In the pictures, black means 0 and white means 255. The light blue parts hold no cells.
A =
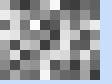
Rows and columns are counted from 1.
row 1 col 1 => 195
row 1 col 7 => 70
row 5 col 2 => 79
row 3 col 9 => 198
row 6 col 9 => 224
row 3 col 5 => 70
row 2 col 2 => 212
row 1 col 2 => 106
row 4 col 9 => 82
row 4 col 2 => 227
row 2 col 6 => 110
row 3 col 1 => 110
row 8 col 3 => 119
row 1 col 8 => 61
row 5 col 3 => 199
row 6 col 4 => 119
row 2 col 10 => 102
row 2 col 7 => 148
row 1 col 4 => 108
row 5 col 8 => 96
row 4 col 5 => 144
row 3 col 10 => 235
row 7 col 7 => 135
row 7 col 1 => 136
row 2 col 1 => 235
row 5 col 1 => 167
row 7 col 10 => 103

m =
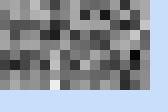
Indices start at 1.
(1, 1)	157
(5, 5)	125
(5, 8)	111
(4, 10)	64
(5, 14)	148
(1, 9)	111
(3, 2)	82
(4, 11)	86
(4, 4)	143
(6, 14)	8
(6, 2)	121
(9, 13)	45
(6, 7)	85
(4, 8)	54
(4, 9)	122
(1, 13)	49
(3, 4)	87
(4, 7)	140
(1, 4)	187
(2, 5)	181
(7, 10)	126
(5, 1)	164
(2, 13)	167
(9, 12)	139
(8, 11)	101
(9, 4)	146
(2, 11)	23
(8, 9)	117
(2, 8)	167
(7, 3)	70
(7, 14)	41
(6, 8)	123
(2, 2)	169
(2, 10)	144
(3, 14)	69
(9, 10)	110

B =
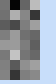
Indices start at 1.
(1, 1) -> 116
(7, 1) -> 128
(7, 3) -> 144
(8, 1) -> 131
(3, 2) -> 73
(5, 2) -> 155
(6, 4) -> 104
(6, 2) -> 195
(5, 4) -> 95
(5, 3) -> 125

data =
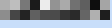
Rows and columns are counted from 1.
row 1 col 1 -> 175
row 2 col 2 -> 70
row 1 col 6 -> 147
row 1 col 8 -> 113
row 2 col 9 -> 101
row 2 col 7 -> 53
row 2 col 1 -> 141

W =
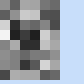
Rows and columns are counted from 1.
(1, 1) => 144
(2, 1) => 94
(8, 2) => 173
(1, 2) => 97
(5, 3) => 45
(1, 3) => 167
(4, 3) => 60
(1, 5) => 118
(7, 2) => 129
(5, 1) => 132
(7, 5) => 212
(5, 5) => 193
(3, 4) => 103
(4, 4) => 31
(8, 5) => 92

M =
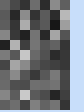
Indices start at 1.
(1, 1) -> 102
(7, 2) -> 165
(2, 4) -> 51
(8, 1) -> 104
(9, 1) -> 106
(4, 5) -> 40
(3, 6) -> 23
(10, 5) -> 76
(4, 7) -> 84
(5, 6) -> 98
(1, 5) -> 44
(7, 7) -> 55
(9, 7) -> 69
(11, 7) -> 52
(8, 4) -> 57
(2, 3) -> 140
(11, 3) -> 68
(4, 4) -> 116
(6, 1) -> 123
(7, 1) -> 69
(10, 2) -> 92

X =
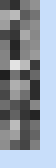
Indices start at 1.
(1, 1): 76
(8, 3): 53
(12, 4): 36
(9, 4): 44
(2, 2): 186
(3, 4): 141
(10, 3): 112
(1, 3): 123
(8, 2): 115
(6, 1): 132
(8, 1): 31
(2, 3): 92
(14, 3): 74
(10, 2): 154
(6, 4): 154

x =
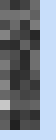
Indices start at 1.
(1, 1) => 89
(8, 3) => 51
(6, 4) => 110
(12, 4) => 47
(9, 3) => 73
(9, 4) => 54
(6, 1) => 91
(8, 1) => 90
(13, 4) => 73
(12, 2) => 46
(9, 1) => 134
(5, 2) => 45
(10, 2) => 85
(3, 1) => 74
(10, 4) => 73
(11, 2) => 92

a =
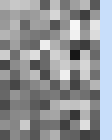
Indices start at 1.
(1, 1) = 185
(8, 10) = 111
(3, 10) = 229
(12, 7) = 115
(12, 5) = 161
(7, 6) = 181
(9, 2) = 70
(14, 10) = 74
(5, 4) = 101
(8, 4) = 189
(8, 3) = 160
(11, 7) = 196
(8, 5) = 73
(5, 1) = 112
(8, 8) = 90
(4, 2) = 166
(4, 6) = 140
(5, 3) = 112
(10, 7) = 90
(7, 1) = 69
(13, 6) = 114
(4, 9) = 154
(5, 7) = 135
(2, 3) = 150
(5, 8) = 78
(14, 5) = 149
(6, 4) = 221
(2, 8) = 100
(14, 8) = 97
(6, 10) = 104
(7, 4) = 72
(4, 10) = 219
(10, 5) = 116
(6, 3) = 195
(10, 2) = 148
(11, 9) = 207
